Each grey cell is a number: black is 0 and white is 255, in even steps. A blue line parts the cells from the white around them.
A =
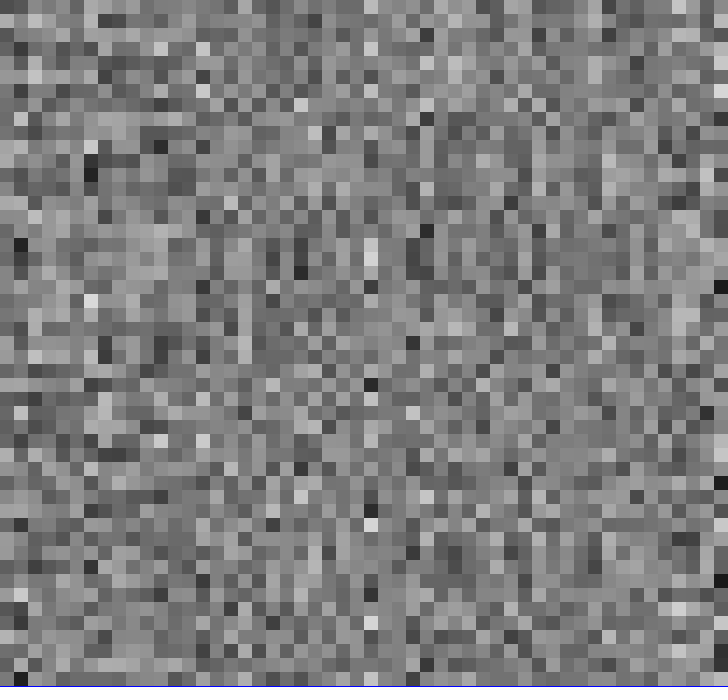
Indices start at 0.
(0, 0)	78
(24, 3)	146
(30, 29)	114
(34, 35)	132
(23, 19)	118
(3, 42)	114
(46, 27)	132
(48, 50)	166
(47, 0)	95
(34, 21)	160
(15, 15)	130
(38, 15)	143
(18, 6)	144
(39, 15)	114
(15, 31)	125
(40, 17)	104
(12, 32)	110
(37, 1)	56
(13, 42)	93
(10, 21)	139
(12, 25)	150
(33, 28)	138
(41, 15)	128
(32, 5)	132
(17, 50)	179
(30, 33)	128
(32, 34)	164
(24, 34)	136
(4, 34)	127
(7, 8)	118
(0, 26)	186
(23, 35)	110
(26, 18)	115
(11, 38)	168
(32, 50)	140
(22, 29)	150
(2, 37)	150
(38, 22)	158
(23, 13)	119

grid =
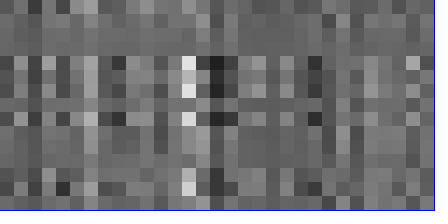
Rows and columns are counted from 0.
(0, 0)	87
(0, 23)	118
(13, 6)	156
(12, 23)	111
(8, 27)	111
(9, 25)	76
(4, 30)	80
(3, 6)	111
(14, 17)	99
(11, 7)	103
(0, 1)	112
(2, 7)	107
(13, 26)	123
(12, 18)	128
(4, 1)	142
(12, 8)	113
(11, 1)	96
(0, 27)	107
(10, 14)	148
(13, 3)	123
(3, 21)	100
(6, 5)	104
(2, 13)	101
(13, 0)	72
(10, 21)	95
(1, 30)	115
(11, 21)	97
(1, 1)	96
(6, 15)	37
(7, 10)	123
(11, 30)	114
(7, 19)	92
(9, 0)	110
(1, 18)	99
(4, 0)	70
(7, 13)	114
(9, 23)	75

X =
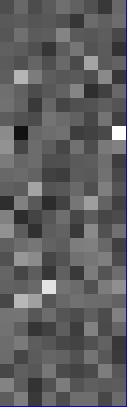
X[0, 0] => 78
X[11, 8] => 61
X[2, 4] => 132
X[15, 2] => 68
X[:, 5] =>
[97, 54, 90, 118, 74, 90, 133, 80, 97, 61, 113, 90, 92, 105, 118, 71, 57, 125, 113, 57, 107, 113, 77, 61, 67, 82, 67, 84, 110]
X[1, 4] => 81
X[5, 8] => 55
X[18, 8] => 75
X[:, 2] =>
[76, 85, 91, 80, 101, 124, 76, 57, 76, 103, 108, 108, 99, 164, 89, 68, 49, 118, 139, 93, 105, 160, 87, 53, 93, 91, 87, 51, 57]
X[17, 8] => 64
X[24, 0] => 109
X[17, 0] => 96
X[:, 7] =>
[56, 96, 93, 91, 90, 138, 65, 94, 116, 73, 121, 110, 113, 127, 99, 70, 81, 104, 127, 84, 124, 107, 76, 74, 98, 88, 125, 91, 71]
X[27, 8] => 92
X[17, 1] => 109
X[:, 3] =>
[91, 88, 93, 54, 79, 93, 88, 102, 116, 109, 93, 79, 65, 84, 44, 86, 93, 98, 70, 54, 227, 86, 109, 65, 86, 102, 119, 82, 109]
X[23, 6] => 130
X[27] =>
[131, 92, 51, 82, 124, 84, 95, 91, 92]
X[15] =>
[129, 45, 68, 86, 110, 71, 93, 70, 75]
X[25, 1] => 70
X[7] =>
[113, 99, 57, 102, 69, 80, 83, 94, 84]
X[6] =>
[111, 97, 76, 88, 98, 133, 47, 65, 104]
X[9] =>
[139, 18, 103, 109, 113, 61, 65, 73, 254]
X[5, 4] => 87
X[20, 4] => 115
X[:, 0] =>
[78, 89, 86, 96, 91, 94, 111, 113, 93, 139, 146, 123, 104, 96, 46, 129, 146, 96, 81, 101, 98, 71, 116, 114, 109, 108, 71, 131, 93]
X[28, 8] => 107
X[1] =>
[89, 92, 85, 88, 81, 54, 108, 96, 109]
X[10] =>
[146, 70, 108, 93, 70, 113, 77, 121, 129]
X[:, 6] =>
[81, 108, 87, 83, 164, 79, 47, 83, 71, 65, 77, 93, 89, 79, 158, 93, 138, 128, 118, 124, 81, 108, 95, 130, 81, 116, 75, 95, 110]
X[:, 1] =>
[104, 92, 112, 92, 80, 181, 97, 99, 82, 18, 70, 102, 107, 92, 129, 45, 92, 109, 151, 70, 95, 183, 117, 95, 122, 70, 95, 92, 126]

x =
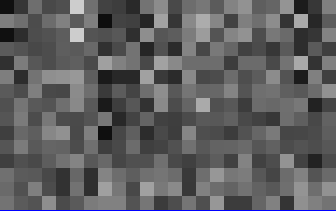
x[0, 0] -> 16
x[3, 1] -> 83
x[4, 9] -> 115
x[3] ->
[91, 83, 72, 77, 94, 90, 105, 49, 74, 115, 37, 81, 43, 132, 71, 121, 102, 65, 75, 55, 90, 45, 90, 63]
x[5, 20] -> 83
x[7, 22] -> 34
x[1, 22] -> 39
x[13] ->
[106, 81, 127, 76, 50, 114, 47, 160, 119, 72, 161, 121, 138, 56, 129, 109, 99, 114, 98, 88, 111, 148, 110, 146]
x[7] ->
[80, 117, 89, 84, 111, 137, 89, 26, 62, 87, 50, 138, 76, 101, 170, 80, 88, 60, 108, 104, 111, 120, 34, 68]
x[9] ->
[63, 104, 94, 135, 145, 73, 128, 15, 71, 95, 44, 73, 61, 134, 78, 75, 60, 82, 102, 122, 70, 71, 75, 94]
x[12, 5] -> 103
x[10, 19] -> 97
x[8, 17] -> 73
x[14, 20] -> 52
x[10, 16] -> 100
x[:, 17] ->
[146, 127, 146, 65, 107, 78, 84, 60, 73, 82, 106, 131, 124, 114, 60]
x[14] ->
[115, 91, 83, 142, 75, 90, 123, 129, 129, 83, 118, 59, 77, 117, 79, 151, 60, 60, 101, 129, 52, 144, 128, 115]
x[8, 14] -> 89
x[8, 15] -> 88
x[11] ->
[63, 80, 73, 93, 114, 132, 88, 104, 70, 80, 80, 112, 73, 64, 78, 93, 65, 131, 65, 77, 147, 66, 34, 75]
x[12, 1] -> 91
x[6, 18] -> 111
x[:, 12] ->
[73, 54, 93, 43, 137, 43, 88, 76, 62, 61, 81, 73, 108, 138, 77]
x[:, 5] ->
[205, 90, 205, 90, 95, 152, 139, 137, 74, 73, 76, 132, 103, 114, 90]
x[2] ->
[16, 45, 77, 82, 93, 205, 84, 80, 88, 47, 142, 86, 93, 124, 156, 84, 133, 146, 77, 120, 106, 45, 54, 131]
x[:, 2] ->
[110, 76, 77, 72, 87, 115, 127, 89, 76, 94, 89, 73, 89, 127, 83]
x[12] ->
[112, 91, 89, 72, 50, 103, 47, 132, 109, 94, 112, 117, 108, 57, 110, 151, 119, 124, 87, 69, 108, 130, 84, 106]
